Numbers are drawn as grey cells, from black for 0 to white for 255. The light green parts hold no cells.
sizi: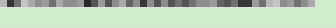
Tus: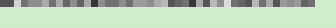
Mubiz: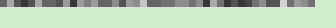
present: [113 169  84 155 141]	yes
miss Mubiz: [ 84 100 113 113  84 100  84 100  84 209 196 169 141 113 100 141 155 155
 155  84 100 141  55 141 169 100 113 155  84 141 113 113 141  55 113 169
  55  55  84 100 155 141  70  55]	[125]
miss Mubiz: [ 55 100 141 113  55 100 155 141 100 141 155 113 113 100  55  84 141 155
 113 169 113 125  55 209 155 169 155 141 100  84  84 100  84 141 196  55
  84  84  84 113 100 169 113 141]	[70]
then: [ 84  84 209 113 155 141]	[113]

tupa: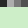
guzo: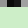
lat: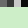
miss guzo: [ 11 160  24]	[148]
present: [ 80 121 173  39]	no
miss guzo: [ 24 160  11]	[148]
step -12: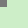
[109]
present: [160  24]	no

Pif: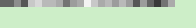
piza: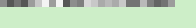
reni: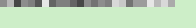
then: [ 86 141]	[127]
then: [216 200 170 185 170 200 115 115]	[185]
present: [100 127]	yes
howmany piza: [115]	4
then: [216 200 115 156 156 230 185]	[216]

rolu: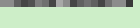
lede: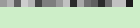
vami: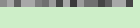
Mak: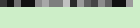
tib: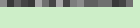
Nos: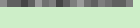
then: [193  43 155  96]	[69]
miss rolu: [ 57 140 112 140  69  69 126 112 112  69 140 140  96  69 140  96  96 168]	[81]
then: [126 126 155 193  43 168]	[112]
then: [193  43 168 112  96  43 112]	[193]
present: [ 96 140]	no
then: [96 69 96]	[155]
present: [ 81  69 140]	no

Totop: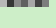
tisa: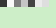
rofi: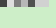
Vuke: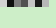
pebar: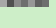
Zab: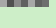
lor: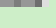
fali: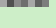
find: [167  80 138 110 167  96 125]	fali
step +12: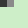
[ 66 150]

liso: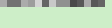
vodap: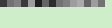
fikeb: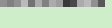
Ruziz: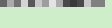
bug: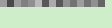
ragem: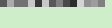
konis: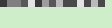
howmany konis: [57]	2
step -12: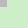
[174]

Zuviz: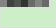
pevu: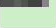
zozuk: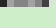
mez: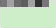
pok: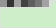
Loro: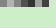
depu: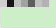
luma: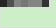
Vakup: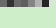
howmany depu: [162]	1
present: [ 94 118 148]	no
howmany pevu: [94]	1
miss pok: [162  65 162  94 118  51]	[148]

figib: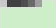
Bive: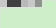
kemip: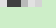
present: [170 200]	no
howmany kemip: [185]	1
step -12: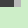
[ 52  52 173]

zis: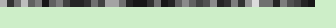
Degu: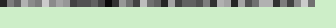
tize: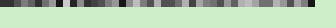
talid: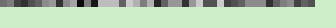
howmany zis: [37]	7
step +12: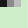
[ 35 151 201]
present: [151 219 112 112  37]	yes

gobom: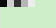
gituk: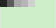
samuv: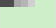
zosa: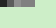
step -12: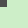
[65]
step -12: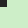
[24]
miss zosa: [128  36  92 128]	[144]
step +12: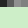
[ 48 104 156 140]
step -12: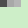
[ 65 156 169]

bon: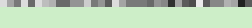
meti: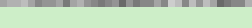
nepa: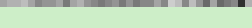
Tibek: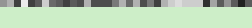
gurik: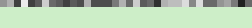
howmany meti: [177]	4
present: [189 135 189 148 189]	yes
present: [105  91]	yes

